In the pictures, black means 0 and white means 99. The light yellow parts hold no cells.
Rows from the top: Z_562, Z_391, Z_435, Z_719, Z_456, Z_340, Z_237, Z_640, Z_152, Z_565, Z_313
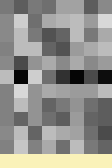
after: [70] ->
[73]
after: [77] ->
[50]

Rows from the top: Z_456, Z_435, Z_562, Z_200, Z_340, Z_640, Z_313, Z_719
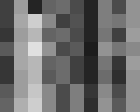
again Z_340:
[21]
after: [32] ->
[14]

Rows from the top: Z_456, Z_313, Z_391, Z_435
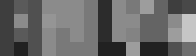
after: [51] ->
[39]
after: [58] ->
[54]
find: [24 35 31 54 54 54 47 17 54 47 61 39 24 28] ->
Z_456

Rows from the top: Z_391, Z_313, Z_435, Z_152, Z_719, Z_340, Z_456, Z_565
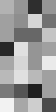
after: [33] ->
[12]
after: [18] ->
[58]
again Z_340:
[72]
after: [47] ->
[33]
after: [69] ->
[58]
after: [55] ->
[83]
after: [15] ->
[87]

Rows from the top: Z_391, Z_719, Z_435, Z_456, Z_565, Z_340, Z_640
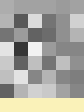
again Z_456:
[52]
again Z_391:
[63]
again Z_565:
[74]

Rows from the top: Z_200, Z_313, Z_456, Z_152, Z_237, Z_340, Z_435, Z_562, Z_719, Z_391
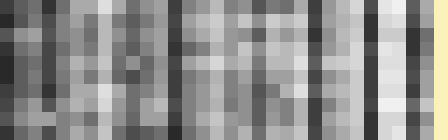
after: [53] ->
[62]
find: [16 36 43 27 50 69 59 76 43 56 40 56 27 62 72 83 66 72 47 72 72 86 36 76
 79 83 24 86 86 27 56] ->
Z_237
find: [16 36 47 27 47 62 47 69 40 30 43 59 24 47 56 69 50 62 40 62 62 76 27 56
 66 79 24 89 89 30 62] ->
Z_340

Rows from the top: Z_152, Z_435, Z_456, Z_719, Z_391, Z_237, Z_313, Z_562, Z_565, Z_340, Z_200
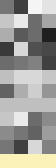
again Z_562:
[74]
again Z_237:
[84]
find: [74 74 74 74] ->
Z_562
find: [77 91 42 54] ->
Z_565

